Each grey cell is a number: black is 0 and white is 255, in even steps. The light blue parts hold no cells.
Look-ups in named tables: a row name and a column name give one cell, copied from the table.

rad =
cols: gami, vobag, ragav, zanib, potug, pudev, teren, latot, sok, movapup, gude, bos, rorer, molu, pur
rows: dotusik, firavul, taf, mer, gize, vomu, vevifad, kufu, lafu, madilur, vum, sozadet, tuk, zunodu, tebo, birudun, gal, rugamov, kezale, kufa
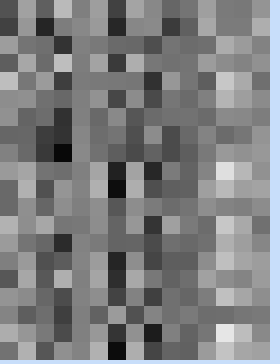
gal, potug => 130
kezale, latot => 145
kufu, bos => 131
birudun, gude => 110
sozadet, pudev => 142
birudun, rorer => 141
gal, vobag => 139
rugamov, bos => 109
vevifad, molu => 136
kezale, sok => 28
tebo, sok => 69
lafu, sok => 98
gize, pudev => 121
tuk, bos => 108
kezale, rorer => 230
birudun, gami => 87
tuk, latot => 151

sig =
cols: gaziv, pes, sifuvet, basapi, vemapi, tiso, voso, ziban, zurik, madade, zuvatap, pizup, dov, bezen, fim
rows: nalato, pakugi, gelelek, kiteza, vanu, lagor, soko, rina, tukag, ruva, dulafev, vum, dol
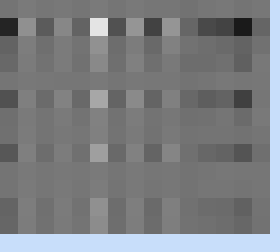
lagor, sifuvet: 107
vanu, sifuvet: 119
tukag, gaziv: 87
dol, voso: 110
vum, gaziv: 100
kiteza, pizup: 109
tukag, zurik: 100
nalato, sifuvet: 118
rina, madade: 121
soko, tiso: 129
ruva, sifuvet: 118
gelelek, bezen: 99
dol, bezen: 103
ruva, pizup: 117
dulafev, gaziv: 116
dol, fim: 114
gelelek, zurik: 105
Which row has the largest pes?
pakugi

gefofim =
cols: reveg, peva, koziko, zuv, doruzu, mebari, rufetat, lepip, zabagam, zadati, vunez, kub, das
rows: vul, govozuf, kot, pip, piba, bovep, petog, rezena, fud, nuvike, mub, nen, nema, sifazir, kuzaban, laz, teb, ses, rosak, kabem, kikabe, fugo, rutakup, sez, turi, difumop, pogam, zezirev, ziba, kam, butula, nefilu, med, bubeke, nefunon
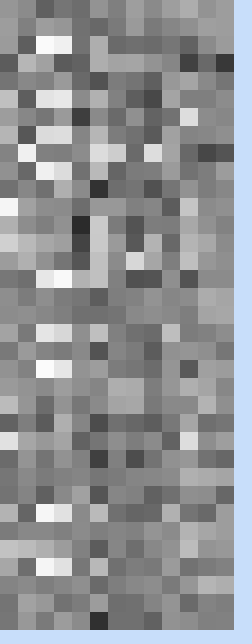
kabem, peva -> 154
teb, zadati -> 134
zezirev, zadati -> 112
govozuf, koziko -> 157
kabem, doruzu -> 137
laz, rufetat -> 128
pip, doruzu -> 98
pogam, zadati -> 139
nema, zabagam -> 125
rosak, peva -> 121
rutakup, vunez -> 137
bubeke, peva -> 162
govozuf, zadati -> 134
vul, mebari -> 147
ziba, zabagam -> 104
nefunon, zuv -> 156
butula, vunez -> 188

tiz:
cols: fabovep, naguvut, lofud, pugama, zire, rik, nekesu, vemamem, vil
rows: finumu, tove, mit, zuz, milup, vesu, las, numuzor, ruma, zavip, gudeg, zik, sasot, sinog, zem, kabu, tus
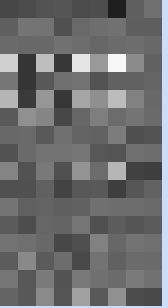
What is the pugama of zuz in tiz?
55
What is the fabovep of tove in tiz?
95
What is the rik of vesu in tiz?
143
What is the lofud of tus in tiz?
138
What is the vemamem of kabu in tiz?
122
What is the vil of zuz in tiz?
97
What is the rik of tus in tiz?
89
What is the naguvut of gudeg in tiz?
80
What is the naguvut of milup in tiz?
53
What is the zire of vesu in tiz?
166
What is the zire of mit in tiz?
109
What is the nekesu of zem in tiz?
96
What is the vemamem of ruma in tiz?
111
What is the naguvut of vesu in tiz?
58
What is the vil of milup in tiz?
101
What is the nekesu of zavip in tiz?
182
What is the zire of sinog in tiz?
79
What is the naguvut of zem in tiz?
137

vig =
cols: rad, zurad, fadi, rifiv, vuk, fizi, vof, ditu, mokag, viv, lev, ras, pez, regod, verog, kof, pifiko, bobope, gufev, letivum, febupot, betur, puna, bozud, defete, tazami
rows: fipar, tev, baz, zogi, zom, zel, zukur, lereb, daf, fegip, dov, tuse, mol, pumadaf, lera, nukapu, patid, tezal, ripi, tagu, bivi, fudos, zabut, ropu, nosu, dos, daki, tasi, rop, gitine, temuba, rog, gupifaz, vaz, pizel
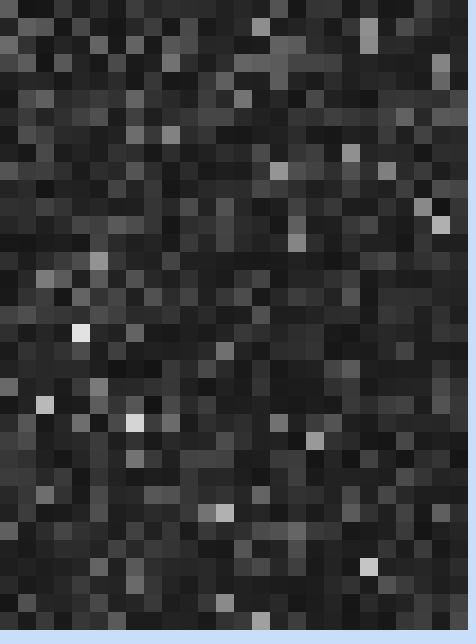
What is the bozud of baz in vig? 30
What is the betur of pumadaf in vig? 33
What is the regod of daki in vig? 30
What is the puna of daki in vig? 75
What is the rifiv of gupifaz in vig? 39
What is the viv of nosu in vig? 41
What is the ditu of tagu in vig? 29
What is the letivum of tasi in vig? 72
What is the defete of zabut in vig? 83
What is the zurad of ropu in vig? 86
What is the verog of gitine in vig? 74
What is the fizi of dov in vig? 27
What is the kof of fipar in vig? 83
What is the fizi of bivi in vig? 31
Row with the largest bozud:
tuse

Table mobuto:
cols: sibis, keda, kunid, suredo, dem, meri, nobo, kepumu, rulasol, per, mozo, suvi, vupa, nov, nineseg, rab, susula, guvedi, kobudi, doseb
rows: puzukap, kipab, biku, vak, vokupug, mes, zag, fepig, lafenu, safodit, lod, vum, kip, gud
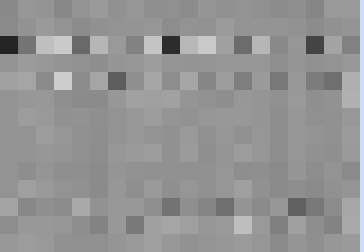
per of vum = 115
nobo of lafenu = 151
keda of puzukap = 151
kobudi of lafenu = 143
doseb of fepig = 155
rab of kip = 128
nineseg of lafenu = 150
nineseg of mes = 149
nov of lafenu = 156
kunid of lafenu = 151
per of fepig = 145

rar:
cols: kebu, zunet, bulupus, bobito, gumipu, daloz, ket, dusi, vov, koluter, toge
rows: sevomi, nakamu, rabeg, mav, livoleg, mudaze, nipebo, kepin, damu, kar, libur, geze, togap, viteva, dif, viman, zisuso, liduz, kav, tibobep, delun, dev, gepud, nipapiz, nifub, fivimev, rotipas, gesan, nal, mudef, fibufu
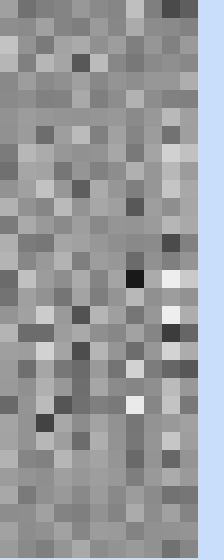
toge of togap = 169
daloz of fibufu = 140
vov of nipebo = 152
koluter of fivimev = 103
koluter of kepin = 114
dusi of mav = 120
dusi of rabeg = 127
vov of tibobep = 151
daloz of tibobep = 181

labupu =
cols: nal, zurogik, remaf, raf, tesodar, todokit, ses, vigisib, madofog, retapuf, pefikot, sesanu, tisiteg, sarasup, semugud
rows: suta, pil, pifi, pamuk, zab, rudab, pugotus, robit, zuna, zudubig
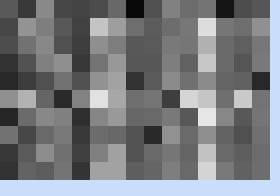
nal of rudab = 144
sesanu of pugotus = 230
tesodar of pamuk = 56
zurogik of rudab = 178
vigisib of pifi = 88
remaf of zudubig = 93
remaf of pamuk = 128
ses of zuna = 161
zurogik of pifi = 114
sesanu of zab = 139
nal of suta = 89
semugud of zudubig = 109
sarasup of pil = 110
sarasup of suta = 77
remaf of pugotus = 136
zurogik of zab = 61
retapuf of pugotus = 121
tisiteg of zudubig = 120
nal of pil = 71
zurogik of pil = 147

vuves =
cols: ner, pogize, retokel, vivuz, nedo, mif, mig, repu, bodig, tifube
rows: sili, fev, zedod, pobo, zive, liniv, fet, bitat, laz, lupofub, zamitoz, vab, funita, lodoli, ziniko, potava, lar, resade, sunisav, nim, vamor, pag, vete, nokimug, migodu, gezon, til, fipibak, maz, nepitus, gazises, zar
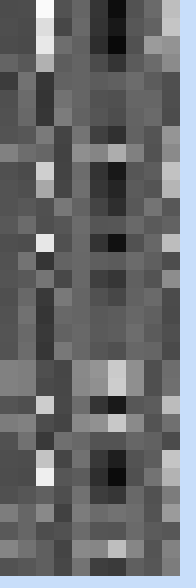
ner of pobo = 100
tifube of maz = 155
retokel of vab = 80
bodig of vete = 92
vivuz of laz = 66
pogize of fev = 75
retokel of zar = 95
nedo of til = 92
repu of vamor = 143
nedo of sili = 101
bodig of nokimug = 83
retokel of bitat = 122
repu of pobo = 91
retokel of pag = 74
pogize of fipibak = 86
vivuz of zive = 98
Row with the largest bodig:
zedod

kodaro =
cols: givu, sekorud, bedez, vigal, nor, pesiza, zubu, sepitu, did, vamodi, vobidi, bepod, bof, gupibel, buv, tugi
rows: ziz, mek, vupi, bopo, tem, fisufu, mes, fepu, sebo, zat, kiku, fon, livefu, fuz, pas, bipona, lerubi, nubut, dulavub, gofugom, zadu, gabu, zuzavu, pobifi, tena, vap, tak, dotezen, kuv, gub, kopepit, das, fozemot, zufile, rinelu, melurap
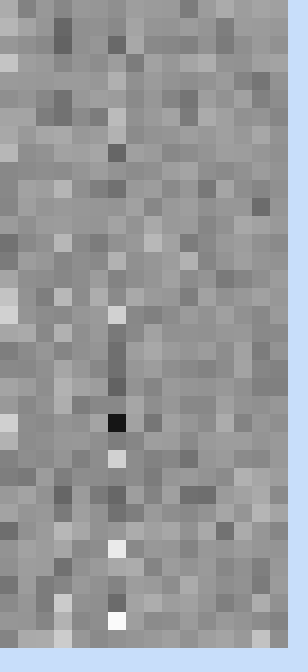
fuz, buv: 145
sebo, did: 155
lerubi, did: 154
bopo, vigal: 136
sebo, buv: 150
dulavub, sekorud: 170
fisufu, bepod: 158
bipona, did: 149
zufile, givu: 138
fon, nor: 151
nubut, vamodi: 140
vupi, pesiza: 150
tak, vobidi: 154
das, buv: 127
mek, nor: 144
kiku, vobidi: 151
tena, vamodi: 156

